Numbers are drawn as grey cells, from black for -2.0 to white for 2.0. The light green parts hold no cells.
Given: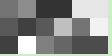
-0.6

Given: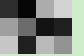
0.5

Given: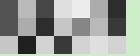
-0.7

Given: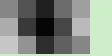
0.7

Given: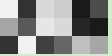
0.6

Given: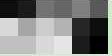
1.4

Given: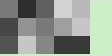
-0.9
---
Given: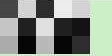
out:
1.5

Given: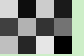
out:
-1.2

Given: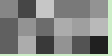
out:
-0.3

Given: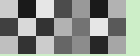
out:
-1.2

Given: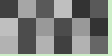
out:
0.4

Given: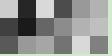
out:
-0.4

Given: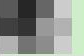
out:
0.4

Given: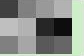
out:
-1.4
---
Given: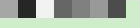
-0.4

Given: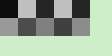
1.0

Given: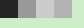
0.8

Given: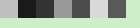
0.4

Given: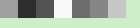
1.9

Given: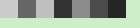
-1.2

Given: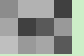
-1.0

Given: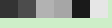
0.6
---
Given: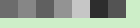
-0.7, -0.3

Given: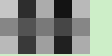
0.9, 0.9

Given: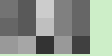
-0.4, 0.4

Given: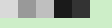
-1.2, 1.4

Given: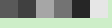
1.6, -0.6

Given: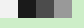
0.4, 1.8

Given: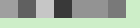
-0.1, 0.5

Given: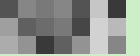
-1.1, 0.7

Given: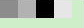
1.6, 0.2
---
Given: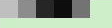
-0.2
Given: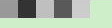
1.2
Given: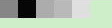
1.5
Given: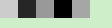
0.6
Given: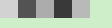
0.9
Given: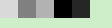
-1.4
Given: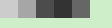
-0.4
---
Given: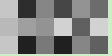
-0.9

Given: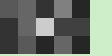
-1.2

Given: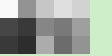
1.1

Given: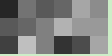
-0.4

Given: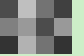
1.0

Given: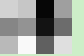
1.1

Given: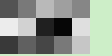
0.9

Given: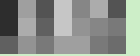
0.1

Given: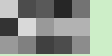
-0.6

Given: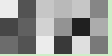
0.9
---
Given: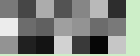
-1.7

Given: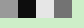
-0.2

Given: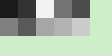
-1.2

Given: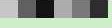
-1.3

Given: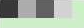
-0.5

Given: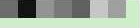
-0.5

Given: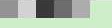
-0.3

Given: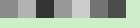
-0.8

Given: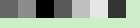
-1.2

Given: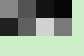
-1.7
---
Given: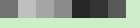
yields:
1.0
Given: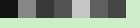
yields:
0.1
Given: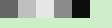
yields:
1.0
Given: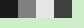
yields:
0.0
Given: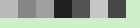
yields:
0.1
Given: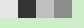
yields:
-1.2
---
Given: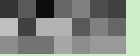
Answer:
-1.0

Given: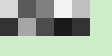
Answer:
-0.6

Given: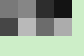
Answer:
0.1

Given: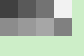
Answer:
-0.6

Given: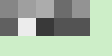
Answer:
0.5

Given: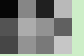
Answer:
0.7

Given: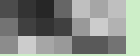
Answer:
-1.0

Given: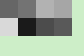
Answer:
-0.2
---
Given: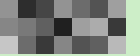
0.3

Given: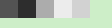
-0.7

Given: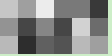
1.1

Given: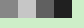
0.1

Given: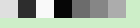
1.5

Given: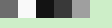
-0.3
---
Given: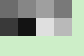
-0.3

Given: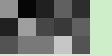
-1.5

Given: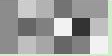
0.2

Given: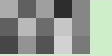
-0.5

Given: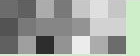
-0.7

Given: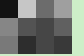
0.1
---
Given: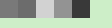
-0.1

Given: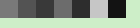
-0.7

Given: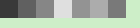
0.1

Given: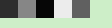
-0.5

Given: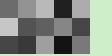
-0.3

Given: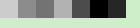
-0.2
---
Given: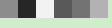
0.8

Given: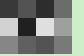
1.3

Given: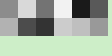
1.4

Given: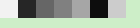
1.2

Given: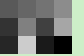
0.6

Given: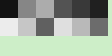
1.5
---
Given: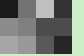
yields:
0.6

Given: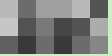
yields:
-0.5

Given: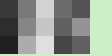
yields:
-1.5

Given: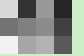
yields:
1.8

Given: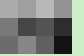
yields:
-0.3

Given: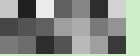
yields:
-0.1

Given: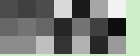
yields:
0.2

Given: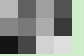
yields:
-1.7

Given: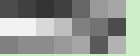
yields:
0.0
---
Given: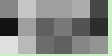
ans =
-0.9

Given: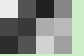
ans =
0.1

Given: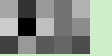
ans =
0.8

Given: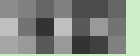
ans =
-0.4

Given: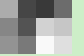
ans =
-0.3

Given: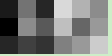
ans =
0.2

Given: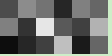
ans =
-0.4

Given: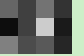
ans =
-1.2

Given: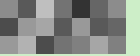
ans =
0.2
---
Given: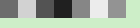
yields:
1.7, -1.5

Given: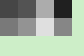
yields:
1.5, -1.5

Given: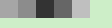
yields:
1.0, -1.2

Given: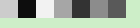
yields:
1.8, -1.8

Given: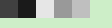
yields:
1.6, -1.6

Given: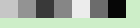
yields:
1.7, -1.9

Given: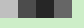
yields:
1.0, -1.4

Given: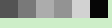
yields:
1.3, -1.9
